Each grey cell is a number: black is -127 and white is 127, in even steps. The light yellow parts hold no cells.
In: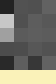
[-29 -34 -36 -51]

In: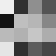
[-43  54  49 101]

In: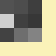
[-65 -63 -61]

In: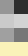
[-82  74]

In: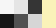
[-74 -46]

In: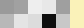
[  31 -113]

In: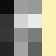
[ 24  84 -72]

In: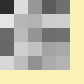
[-16  77  21  78  87]
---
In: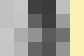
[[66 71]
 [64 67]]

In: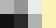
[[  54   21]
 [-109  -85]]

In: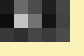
[[ -99  -21]
 [-113   68]]

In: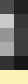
[[-52 -94]
 [ 74 -72]]

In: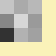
[[69 42]
 [ 7 87]]

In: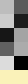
[[ 61 -36]
 [ 76 -98]]
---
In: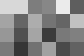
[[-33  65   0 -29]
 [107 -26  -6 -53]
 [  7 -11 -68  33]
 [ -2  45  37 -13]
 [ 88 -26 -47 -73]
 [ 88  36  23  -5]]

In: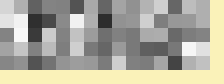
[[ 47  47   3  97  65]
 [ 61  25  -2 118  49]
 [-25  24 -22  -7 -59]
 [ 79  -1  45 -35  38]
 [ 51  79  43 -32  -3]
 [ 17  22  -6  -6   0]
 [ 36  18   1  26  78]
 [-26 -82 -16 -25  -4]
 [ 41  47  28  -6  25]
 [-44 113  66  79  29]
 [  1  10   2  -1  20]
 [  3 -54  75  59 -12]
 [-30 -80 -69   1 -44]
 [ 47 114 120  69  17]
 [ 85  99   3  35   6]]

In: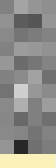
[[ 15  21   3  18   4 -15  11  29 -16   3  -2]
 [ 21 -41  -3  24  -9  34  23   0   0 -11 -15]
 [ 36 -35 -10  28 -19  11  79  47 -22   5 -88]
 [  1  18   9   2  24   2 -12   9   7   9  20]]

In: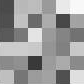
[[120  35 -13  72  10  95]
 [105 -56   4   1  42 -47]
 [ 26  44  26  20  27  34]
 [ 60 -21 100  73 -70  27]
 [ 57  65  -7  76  16  -9]
 [-52 -48 -38  75  10  63]]

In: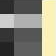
[[-53  48 -41 -32]
 [-53  48 -41 -32]
 [-82  78 -75 -92]]

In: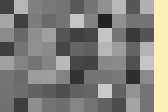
[[ 48 -11 -42  51  69  11 -11 -11]
 [-41 -11 -70 -26 -47 -80  19  36]
 [ 55  16 -11  27  10  -5 -28 -50]
 [ 16 -92  68  55   8 -11  73 -29]
 [-11   2 -57 -31 -60 -11 -25 -11]
 [-38  69 -63 -26 -57 -76 -29   6]
 [-11 -11 -41 -56  56   3 -49 -17]
 [ -7 -21  31  10   3  29 -36 -11]
 [  0  -3  14  16 -11  27 -29  14]
 [ 53 -63 -22 -11   4 -20 -18 -65]
 [-61  38  11 -64  32 -11 -12 -14]]
